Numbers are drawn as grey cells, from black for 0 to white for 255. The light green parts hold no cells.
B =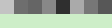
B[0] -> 195
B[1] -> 110
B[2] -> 101
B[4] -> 47

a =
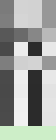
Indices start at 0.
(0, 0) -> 123
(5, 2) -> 44
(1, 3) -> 151
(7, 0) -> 74
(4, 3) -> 151
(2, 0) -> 88
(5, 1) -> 238
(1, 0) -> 126
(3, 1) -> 236
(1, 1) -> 213

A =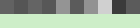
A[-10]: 98
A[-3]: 208
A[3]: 87

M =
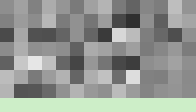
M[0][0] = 142
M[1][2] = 140
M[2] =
[74, 167, 81, 79, 100, 145, 101, 58, 215, 187, 126, 104, 78, 144]
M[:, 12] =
[190, 178, 78, 152, 162, 150, 148]
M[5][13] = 138
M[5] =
[188, 167, 122, 156, 178, 101, 174, 193, 109, 221, 129, 127, 150, 138]
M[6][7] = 143
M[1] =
[129, 155, 140, 183, 123, 145, 117, 156, 71, 47, 143, 95, 178, 165]
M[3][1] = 174
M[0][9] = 99
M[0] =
[142, 161, 129, 172, 149, 122, 161, 180, 122, 99, 134, 125, 190, 148]
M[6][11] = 144
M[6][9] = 155
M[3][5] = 97
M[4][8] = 72
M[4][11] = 148
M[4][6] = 151
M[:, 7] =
[180, 156, 58, 162, 117, 193, 143]

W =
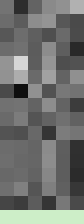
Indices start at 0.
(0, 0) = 115
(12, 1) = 107
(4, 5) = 82
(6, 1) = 15
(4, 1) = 214
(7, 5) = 60
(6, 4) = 120
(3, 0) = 108
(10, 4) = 94
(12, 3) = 135
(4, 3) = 149
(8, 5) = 97
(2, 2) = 95
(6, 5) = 114
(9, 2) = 104
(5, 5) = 144
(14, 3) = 53
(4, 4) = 78
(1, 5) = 74
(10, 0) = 108
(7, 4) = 99
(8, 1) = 124
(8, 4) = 112
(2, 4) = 106
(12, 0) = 104
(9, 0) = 83
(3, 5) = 41

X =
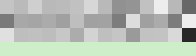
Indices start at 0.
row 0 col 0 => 196
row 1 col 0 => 122
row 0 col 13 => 103
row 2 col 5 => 172
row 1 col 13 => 237
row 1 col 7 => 162
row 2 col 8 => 197
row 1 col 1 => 168
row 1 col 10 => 160
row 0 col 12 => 184
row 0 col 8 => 145
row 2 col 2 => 192

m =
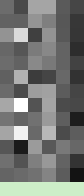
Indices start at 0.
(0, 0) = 108
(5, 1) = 177
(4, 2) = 137
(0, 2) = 165
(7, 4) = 75
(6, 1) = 75
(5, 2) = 60
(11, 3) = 152
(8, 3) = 154
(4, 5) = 66
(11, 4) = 99
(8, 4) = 94
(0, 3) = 165
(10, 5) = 103
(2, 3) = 147
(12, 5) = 19
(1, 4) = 87
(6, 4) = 92
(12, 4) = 92
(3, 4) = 99
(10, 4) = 121
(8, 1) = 100
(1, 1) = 97

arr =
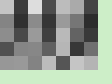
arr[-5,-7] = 196
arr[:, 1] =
[59, 48, 73, 133, 153]
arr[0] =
[196, 59, 221, 76, 188, 170, 68]
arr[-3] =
[141, 73, 154, 63, 185, 99, 57]
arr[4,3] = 188
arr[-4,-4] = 53
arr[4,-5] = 131
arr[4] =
[151, 153, 131, 188, 85, 197, 180]
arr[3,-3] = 182

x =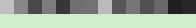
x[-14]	193
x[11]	106
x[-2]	31
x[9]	118
